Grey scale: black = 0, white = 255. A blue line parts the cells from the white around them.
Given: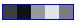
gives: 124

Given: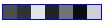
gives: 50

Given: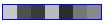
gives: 79

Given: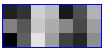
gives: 32

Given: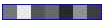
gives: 85

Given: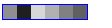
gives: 129

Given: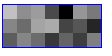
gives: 56

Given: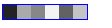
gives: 135

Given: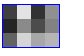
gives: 63
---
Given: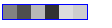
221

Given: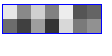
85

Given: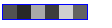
208

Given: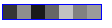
129

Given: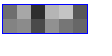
196

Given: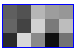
157

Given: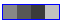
59

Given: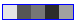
44

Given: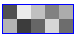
129

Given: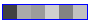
131
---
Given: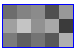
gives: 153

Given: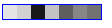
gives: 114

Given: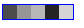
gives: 213

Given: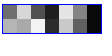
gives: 9

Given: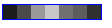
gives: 48

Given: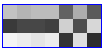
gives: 90
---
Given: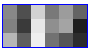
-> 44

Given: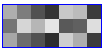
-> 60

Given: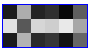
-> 102

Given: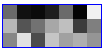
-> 149

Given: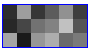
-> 122

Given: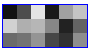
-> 142

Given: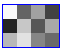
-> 106
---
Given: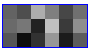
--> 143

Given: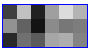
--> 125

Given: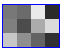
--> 219

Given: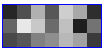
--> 115

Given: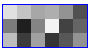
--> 101

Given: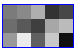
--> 187

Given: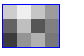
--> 128
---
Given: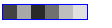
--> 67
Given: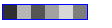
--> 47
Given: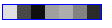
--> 224
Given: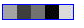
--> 163
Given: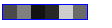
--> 74
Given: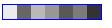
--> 236
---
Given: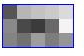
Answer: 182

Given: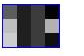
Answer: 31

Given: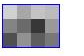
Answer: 167

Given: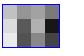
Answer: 149

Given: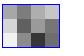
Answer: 125

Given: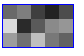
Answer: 126

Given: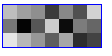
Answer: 159

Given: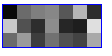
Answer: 107

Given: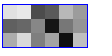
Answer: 233

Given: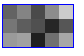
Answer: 132
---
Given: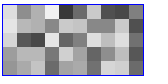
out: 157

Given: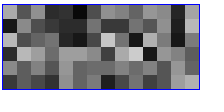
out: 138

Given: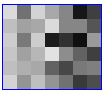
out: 191

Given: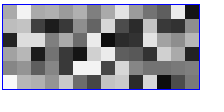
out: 134

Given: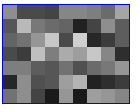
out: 39

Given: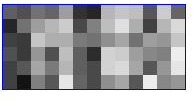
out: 65

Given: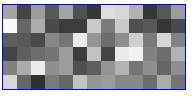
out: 130

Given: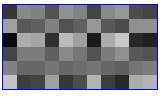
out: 130
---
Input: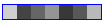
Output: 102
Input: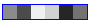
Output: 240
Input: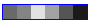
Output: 226
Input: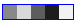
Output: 93
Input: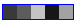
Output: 196
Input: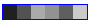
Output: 170
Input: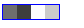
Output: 253
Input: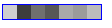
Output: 111
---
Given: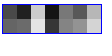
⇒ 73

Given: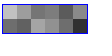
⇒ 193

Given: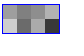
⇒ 158

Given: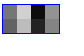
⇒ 118

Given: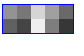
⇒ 147

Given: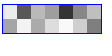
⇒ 236
